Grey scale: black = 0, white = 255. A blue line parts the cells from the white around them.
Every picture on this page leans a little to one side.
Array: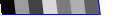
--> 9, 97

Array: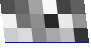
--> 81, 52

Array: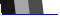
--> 24, 253

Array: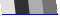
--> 224, 115

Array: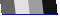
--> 102, 18

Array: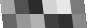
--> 164, 136
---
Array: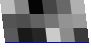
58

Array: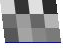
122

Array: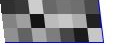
199

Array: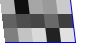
225

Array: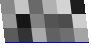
164

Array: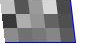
91

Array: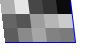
123

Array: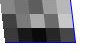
71

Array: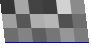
124
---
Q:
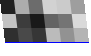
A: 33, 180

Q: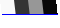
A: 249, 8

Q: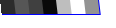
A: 44, 147

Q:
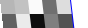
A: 182, 82

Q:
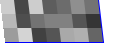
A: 205, 101

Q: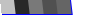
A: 194, 101

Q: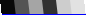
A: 9, 226

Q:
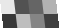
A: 232, 64

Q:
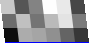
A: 200, 55
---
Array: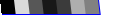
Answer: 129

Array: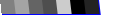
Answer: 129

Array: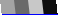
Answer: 105

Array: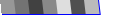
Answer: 151

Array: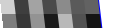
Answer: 163

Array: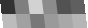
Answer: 181

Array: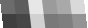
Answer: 209

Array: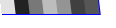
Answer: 148
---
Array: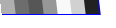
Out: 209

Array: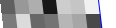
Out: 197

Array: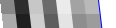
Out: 163

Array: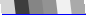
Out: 241

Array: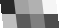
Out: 177

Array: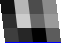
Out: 76

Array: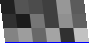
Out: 151

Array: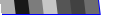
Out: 65

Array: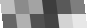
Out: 89

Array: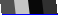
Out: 8
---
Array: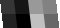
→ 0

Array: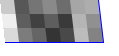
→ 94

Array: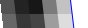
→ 55

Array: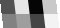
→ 158

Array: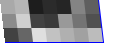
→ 208

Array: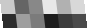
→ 158

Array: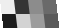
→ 211

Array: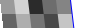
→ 174

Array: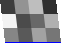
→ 75
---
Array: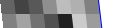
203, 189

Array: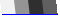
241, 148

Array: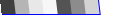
247, 232

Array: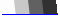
253, 200

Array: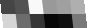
249, 213

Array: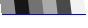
242, 170

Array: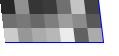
236, 203

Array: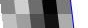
207, 192

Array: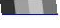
194, 159
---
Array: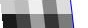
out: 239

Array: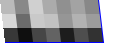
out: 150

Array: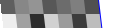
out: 108

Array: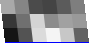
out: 140

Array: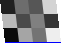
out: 73

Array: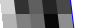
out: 95

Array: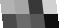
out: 166
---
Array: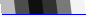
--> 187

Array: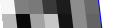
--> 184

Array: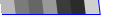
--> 184

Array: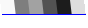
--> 249

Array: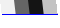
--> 241

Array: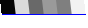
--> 5

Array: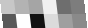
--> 89
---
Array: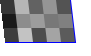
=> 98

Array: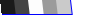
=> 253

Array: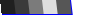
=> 123

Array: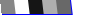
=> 21

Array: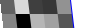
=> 63

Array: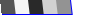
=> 41
